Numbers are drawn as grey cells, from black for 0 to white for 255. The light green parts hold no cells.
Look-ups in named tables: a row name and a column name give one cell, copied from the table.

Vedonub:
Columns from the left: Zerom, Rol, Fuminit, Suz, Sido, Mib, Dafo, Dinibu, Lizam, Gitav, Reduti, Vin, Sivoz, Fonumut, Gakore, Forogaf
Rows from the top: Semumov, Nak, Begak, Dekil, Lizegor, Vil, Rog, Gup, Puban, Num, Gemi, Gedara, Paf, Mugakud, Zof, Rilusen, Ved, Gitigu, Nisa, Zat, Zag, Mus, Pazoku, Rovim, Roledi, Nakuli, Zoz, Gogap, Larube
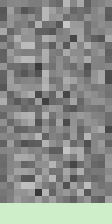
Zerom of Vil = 96
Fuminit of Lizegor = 124
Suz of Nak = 86
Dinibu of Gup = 127
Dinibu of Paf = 146
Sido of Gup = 129
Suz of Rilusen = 103
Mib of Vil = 120
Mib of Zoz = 152
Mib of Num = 59
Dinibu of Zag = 145
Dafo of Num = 129
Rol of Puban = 142
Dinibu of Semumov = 114
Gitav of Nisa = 129
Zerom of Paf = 86
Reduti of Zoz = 162
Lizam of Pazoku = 123

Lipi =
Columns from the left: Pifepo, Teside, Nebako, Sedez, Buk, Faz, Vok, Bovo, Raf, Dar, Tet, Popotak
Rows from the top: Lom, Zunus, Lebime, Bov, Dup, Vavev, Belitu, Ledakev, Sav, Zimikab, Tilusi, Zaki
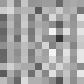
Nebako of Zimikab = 180
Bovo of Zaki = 136
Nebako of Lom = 127
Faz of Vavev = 195
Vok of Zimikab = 208
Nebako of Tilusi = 131
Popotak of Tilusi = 231
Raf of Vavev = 54
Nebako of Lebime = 137
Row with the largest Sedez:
Zaki

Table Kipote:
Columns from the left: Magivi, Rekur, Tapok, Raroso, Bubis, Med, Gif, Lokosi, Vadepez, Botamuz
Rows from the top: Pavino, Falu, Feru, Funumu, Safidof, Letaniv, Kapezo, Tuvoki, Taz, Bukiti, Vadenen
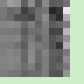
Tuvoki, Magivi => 128
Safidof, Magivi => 123
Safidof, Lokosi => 68
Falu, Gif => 116
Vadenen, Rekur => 119
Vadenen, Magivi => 125
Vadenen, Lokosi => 85
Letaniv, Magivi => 133
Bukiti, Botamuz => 120
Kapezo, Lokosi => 82
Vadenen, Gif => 124

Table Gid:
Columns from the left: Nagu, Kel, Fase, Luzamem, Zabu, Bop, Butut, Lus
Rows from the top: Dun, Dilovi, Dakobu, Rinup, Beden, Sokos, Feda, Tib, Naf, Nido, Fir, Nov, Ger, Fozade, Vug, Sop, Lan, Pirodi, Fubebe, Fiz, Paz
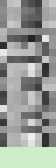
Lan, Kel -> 185
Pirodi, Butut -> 60
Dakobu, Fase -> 170
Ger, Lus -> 191
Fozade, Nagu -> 62
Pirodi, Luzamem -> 151
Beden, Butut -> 134
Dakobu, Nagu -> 136
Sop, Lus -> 129
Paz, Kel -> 180
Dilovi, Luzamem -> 121
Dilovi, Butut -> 162
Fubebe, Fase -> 158
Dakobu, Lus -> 171
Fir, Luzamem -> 167
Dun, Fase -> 198

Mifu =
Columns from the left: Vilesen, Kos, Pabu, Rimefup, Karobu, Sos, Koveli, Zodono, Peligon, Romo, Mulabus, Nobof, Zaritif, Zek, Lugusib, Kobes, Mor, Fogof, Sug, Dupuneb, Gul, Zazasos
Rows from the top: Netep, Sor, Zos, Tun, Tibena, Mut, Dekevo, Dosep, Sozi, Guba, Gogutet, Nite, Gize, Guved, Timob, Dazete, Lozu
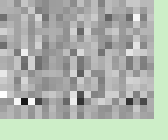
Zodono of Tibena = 174
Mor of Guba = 158
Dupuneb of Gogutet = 147
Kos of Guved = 197
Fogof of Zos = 155
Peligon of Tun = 156
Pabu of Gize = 149
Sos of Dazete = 187
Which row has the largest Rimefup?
Dosep

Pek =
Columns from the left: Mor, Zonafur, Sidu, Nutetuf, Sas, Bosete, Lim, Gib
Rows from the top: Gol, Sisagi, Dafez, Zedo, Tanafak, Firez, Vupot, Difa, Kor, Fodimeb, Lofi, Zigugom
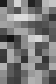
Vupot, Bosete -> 82
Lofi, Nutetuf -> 101
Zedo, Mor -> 163
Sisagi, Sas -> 111
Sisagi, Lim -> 162
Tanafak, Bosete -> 81
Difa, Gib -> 160
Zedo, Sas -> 86
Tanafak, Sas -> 130
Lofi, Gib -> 80
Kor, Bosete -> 159
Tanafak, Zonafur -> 128
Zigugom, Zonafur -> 69
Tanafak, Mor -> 82

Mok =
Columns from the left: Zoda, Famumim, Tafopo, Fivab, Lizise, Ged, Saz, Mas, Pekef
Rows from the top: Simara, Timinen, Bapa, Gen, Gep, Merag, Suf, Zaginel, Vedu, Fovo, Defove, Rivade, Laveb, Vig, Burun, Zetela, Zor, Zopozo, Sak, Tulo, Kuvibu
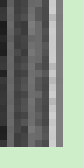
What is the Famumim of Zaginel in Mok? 101
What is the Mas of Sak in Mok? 204
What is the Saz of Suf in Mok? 88
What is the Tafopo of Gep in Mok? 72
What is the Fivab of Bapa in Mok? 79
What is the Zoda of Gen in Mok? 27
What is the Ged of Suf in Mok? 106
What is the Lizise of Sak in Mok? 120
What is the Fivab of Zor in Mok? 70
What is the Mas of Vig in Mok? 206
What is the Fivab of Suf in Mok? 68
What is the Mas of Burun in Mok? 183
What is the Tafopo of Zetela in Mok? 71
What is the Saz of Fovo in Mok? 75
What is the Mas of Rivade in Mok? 184
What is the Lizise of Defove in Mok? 111
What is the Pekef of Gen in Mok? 125
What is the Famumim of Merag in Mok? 96
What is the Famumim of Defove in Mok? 105
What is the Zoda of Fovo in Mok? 58

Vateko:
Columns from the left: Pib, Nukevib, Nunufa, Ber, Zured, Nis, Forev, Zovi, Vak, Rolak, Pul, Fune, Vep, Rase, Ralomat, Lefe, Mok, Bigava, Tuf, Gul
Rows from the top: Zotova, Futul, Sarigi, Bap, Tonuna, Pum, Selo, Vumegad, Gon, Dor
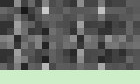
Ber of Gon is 122
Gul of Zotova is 93
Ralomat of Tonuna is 51
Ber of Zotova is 67
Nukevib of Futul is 92
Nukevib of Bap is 51
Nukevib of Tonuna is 68
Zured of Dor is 97
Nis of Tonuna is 64
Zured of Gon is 78
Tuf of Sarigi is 89
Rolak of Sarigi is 78
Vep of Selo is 112
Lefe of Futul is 96
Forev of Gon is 32
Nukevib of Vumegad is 52
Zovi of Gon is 95
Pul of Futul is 86
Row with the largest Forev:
Futul

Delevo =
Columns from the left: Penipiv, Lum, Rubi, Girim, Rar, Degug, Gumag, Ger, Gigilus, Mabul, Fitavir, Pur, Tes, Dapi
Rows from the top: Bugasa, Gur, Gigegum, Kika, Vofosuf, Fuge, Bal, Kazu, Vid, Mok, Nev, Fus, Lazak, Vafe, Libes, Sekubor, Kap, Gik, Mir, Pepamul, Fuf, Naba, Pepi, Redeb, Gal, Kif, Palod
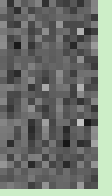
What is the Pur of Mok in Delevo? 99
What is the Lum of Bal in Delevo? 79
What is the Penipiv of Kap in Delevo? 110
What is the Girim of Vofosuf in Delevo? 107
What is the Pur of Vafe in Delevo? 136
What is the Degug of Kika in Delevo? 119
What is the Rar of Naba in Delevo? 77
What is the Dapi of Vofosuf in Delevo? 61
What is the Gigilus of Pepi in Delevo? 76
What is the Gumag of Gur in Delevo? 101
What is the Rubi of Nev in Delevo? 42
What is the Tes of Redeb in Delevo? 87
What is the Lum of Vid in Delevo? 85
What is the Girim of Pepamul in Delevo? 116
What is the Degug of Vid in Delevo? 81
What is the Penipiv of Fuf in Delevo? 116
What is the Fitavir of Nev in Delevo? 63
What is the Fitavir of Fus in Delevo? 96
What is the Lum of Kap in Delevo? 75
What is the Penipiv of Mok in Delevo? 100
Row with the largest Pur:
Gik

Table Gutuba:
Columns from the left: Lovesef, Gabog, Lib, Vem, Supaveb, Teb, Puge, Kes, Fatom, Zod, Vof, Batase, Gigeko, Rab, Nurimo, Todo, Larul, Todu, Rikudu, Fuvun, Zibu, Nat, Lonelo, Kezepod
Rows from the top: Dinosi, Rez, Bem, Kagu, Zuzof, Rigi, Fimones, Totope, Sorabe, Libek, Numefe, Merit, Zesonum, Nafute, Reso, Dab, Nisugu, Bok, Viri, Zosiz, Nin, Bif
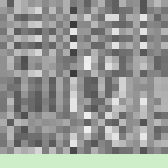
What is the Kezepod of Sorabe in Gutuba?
111
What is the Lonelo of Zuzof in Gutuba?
141
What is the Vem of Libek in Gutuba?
84
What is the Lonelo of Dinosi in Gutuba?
185
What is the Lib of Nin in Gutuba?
87
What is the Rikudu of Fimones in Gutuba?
175
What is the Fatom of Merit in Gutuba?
166
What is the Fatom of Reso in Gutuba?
159
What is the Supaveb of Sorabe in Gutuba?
152
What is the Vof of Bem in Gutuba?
186
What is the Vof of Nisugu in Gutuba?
137
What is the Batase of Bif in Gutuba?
139
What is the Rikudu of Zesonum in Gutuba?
163
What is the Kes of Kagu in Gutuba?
172
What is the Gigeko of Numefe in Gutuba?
128
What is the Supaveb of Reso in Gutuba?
106
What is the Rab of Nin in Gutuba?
88
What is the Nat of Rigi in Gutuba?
127
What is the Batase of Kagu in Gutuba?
137
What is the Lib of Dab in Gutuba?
87

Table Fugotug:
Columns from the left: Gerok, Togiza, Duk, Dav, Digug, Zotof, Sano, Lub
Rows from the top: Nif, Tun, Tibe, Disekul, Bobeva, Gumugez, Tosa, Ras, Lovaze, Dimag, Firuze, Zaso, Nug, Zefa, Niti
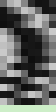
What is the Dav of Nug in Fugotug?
14
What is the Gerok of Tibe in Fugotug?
18
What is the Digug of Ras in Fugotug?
24
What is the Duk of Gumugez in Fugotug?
76
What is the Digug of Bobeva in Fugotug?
23
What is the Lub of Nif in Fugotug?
52
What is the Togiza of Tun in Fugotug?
75
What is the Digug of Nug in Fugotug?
21
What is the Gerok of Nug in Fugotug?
201
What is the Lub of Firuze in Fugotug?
76
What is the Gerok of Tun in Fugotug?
19

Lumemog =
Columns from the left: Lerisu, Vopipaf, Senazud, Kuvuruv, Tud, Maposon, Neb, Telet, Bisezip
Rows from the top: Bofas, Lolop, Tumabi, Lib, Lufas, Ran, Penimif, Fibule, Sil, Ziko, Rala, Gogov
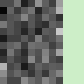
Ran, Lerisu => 26
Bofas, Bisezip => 157
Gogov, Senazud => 69
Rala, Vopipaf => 83
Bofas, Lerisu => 77
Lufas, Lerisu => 67
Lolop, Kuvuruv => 93
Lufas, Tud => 74
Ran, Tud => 63
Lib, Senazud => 69
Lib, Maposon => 59
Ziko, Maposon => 98
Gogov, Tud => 107

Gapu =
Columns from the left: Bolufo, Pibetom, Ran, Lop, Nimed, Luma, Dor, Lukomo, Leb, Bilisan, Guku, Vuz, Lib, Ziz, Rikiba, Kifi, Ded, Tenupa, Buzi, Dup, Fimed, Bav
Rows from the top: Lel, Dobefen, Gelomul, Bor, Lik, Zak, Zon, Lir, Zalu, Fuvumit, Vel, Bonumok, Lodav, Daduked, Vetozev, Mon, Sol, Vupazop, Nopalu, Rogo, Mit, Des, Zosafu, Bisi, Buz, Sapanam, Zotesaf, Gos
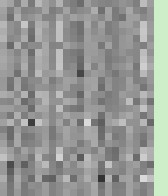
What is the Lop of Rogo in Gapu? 119
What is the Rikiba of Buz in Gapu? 113
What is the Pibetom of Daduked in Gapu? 164
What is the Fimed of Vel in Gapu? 184
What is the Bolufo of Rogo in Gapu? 148
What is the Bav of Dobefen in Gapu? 149
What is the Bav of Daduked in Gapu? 161
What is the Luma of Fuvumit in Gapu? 172
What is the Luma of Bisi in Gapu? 163

